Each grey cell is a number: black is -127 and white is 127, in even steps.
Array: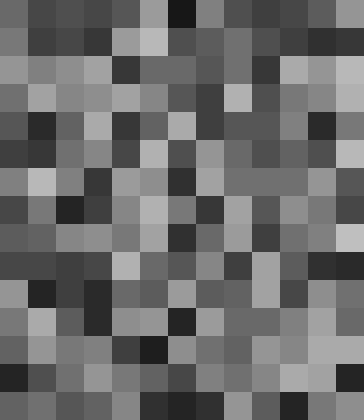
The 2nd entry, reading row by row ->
-56
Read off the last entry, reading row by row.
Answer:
14
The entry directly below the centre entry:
-79
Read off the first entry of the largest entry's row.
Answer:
-35
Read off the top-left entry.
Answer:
-22
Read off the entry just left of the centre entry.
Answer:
49
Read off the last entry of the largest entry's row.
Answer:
63
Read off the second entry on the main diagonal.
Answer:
-64
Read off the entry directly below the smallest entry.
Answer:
-48
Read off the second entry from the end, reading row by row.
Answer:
-7
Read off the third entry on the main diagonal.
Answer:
14
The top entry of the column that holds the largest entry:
21
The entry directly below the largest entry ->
-85
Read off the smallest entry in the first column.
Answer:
-91
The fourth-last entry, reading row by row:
-35
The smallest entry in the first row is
-104
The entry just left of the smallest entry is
27
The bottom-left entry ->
-29
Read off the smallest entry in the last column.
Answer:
-91
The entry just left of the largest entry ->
0
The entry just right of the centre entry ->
-72
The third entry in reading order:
-48
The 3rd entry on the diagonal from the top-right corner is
42
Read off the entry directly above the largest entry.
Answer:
-56
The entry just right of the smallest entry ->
0
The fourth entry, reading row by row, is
-56

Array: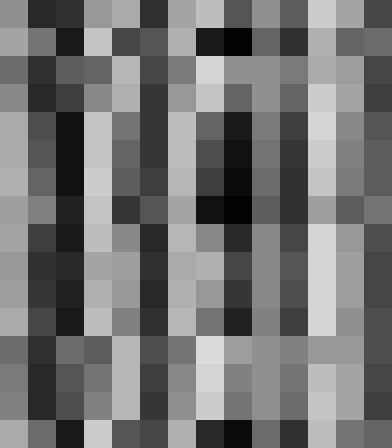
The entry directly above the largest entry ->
-11
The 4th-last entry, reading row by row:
-79
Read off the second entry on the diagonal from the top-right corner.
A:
-27
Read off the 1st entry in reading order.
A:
16
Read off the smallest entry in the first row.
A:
-87
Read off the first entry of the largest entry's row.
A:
-19
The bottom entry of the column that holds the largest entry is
-87
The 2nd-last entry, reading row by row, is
-11
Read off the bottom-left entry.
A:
42
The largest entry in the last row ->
76
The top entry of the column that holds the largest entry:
61
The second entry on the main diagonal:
-11
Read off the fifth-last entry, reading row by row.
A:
-19
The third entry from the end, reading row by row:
61
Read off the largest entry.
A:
90
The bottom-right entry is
-27
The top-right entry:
-57
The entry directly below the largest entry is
84
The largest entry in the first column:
48
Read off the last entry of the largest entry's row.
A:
-49
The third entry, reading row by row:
-79
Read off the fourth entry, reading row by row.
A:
24
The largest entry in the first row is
76

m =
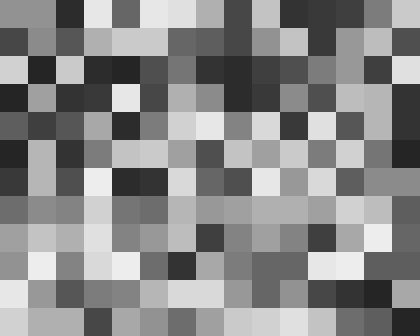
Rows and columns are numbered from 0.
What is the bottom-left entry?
81
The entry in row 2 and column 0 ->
81
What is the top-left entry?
18
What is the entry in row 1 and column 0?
-56
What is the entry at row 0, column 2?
-83
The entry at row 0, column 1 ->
18
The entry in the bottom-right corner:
-90
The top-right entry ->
74
